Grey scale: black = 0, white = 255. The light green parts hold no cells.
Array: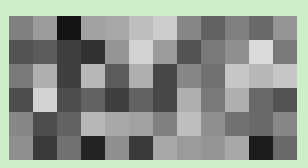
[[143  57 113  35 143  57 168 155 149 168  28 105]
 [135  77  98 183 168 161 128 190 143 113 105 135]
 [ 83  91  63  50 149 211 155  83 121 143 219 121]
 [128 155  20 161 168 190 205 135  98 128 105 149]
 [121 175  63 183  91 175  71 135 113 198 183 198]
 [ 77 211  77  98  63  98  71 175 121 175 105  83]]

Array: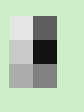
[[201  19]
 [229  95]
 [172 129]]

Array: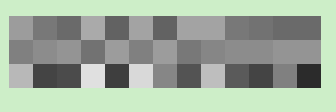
[[184  68  75 224  62 217 134  83 190  90  68 128  43]
 [156 120 106 170  98 163  98 163 163 120 114 106 106]
 [128 140 148 114 156 128 156 120 134 140 140 148 148]]

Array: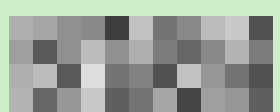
[[159  89 144 188 144 174 124 102 137 180 124]
 [180 102 151 201  95 116 166  69 159 151  95]
 [174 166 144 137  62 194 116 137 188 201  82]
 [174 188  89 221 116 130  82 194 151 116  82]]

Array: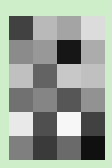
[[127  58 106  16]
 [233  79 247  65]
 [192  99 200 192]
 [113 133  86 146]
 [139 152  22 172]
 [ 65 185 164 220]]

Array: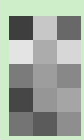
[[116  91 142]
 [ 70 150 165]
 [123 157 136]
 [228 172 215]
 [ 62 199 104]]

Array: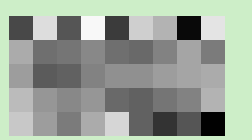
[[157  91  97 130 144 144 157 165 171]
 [171 111 117 136 111 105 130 165 123]
 [187 150 136 150 105  97 117 130 179]
 [200 157 123 171 214  97  51  85   1]
 [ 72 221  85 248  59 207 179   9 228]]

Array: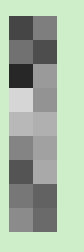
[[113  77]
 [119  98]
 [139 106]
 [ 69 126]
 [214 147]
 [ 39 154]
 [132 161]
 [ 84 169]
 [184 176]]
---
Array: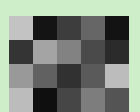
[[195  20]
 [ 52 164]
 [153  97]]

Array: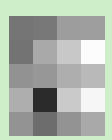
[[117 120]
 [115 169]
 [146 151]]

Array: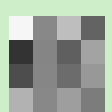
[[246 136]
 [ 51 133]
 [ 77 134]]

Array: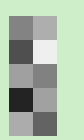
[[131 174]
 [ 79 239]
 [160 129]]

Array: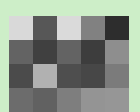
[[217  87]
 [ 99  64]
 [ 75 177]]

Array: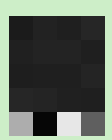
[[27 34]
 [32 35]
 [30 31]]

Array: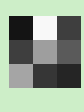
[[ 20 248]
 [ 62 158]
 [165  54]]
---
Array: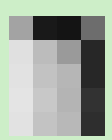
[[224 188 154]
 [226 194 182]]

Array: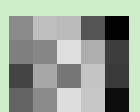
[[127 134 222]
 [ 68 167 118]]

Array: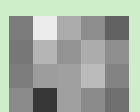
[[119 181 147]
 [125 157 160]]

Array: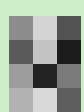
[[ 90 196  27]
 [157  35 122]]

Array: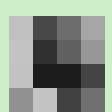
[[196  48  97]
 [194  28  28]]

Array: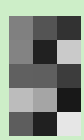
[[131  33 202]
 [ 96  95  60]]

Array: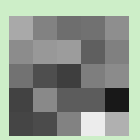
[[140 152 156]
 [114  78  62]]

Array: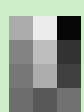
[[131 189  50]
 [119 173  64]]
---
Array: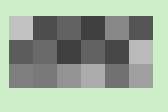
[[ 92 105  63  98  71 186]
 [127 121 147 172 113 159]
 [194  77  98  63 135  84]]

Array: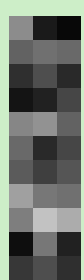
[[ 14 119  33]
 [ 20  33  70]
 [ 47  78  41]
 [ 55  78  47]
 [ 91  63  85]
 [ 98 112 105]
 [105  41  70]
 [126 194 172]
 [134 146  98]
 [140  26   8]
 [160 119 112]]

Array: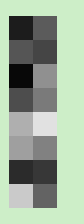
[[  8 144]
 [ 28  91]
 [ 43  55]
 [ 77 122]
 [ 85  69]
 [159 129]
 [175 225]
 [202  99]]

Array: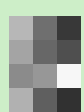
[[139 151 247]
 [164 103  79]
 [177  95  49]
 [183 111  56]]

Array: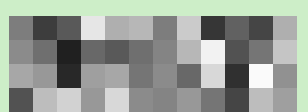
[[ 82 189 210 152 216 139 132 152 117  69 189 159]
 [125  61  89 230 175 183 125 203  54  97  69 175]
 [139 111  32 104  89 111 132 183 242  82 117 197]
 [167 152  40 159 167 117 139 104 216  48 250 145]]

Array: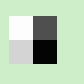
[[212   4]
 [253  79]]

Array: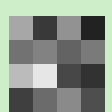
[[ 63 107 138  78]
 [114 130  99 122]
 [167  57 146  34]
 [187 230  71  50]]

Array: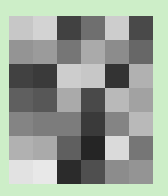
[[ 65  58 205 199  51 177]
 [ 95  87 170  73 185 162]
 [132 124 124  58 132 185]
 [148 155 118 170 140 103]
 [177 170  95  37 218 118]
 [199 211  65 111 205  73]
 [226 232  43  79 140 148]]

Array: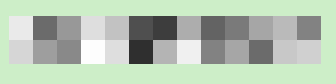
[[214 158 137 253 222  47 180 240 130 166 107 200 208]
 [234 107 152 222 194  79  61 173  99 122 166 186 130]]
